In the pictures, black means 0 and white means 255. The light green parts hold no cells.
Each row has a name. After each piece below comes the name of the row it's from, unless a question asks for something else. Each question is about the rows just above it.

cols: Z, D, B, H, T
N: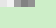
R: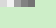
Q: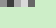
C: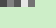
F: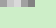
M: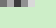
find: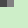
C
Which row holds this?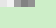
N
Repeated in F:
[161]
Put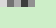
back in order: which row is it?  M

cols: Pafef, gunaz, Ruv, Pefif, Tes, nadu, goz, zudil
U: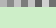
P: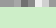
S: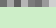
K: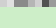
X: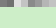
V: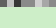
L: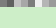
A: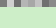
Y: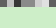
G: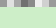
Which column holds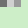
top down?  nadu
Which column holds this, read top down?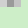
zudil

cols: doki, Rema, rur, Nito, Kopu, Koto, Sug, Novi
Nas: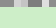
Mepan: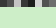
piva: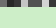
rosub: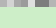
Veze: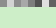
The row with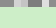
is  Nas
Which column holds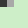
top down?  rur
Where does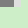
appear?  Nas
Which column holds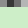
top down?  doki
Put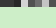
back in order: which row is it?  piva
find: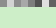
Veze

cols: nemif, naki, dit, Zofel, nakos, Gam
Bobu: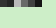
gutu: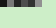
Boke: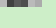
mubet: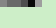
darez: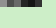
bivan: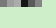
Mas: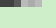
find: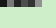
gutu
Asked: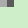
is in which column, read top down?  dit
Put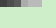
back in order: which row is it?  Boke
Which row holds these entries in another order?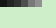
gutu
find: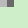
Bobu
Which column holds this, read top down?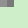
nemif
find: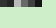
Bobu

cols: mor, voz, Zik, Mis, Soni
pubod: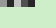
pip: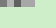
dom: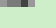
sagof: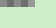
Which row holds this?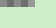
sagof
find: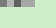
pip
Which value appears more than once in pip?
[167]
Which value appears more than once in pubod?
[39]
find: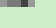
dom
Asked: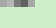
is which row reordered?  pip
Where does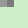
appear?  dom

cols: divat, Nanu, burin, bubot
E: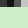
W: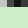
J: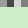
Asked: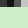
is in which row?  E
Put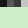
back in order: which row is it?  E
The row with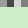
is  J

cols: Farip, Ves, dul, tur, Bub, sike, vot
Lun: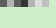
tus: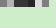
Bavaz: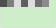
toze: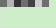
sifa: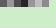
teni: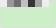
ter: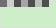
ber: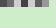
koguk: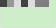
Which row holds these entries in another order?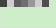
ber
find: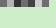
toze
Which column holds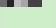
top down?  tur

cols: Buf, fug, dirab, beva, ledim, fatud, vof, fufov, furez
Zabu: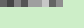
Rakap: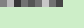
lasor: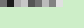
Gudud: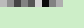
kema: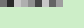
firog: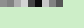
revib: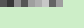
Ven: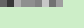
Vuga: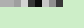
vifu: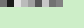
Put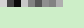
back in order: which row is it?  firog
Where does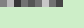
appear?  Rakap
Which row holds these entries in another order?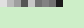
vifu

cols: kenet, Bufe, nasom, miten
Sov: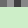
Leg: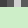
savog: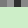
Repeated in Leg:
[91]
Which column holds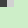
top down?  nasom

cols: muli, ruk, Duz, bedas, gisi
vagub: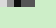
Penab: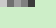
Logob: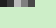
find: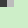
Logob
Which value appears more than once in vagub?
[85]
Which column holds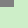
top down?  bedas

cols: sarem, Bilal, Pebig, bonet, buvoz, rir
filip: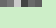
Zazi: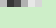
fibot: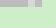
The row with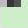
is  Zazi
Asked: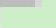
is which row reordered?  fibot
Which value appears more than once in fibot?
[189]
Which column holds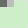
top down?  sarem
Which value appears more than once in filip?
[106]

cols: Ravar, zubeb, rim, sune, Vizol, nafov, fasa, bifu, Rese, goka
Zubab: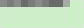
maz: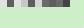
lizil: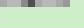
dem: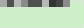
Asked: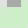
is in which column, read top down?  Ravar
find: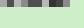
dem
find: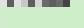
maz

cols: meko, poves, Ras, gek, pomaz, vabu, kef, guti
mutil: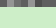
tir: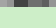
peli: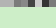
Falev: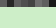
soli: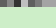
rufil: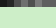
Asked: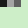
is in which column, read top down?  guti
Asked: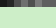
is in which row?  rufil
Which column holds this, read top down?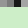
guti
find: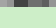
tir
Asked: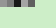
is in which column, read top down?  guti

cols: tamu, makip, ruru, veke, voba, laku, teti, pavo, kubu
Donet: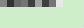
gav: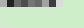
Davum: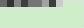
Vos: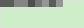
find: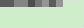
Vos
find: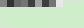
Donet
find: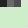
gav
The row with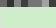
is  Davum

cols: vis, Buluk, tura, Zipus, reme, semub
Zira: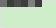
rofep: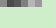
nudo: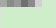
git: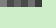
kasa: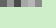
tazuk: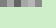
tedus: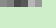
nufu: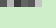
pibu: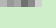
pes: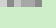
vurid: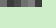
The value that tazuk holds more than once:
[167]
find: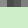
rofep

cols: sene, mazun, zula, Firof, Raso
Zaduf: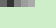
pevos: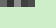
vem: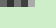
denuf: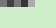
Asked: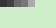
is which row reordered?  vem
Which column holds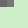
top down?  sene

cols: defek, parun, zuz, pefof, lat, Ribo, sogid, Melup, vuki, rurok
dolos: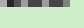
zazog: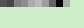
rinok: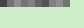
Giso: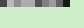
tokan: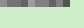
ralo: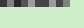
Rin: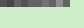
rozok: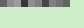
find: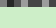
ralo
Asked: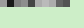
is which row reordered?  Giso
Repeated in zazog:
[172]
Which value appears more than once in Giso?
[172]
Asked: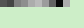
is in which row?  zazog
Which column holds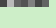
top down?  Ribo

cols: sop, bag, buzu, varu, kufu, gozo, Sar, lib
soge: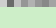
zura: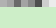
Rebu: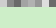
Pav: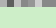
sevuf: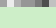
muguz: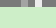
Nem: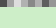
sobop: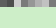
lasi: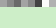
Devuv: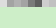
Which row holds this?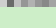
soge
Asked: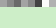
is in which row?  lasi

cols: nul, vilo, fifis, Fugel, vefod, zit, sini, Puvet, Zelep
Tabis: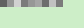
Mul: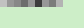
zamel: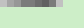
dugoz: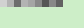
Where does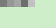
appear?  Tabis
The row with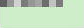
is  Tabis
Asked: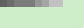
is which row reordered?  zamel
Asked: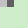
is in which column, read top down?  Zelep
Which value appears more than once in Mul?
[151]
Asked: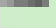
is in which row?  zamel

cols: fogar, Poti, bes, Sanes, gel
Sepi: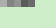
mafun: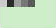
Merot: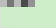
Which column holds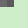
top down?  gel
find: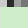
mafun
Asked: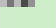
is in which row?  Merot
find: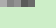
Sepi

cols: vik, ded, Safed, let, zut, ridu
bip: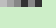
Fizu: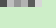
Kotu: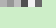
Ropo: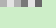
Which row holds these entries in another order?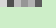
Fizu
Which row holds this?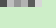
Fizu
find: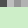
Fizu
